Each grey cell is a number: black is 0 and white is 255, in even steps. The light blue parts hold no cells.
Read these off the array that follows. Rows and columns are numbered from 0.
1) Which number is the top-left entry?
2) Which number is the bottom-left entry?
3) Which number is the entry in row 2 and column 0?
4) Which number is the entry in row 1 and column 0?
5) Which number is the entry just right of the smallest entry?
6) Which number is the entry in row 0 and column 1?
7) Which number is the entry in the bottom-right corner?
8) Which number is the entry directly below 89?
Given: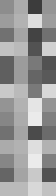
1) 141
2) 186
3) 113
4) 156
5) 148
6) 171
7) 194
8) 216

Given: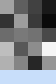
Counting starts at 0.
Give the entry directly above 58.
65
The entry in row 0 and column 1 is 95
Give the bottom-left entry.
177
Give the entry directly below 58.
114
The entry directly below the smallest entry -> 73
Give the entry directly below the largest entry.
149
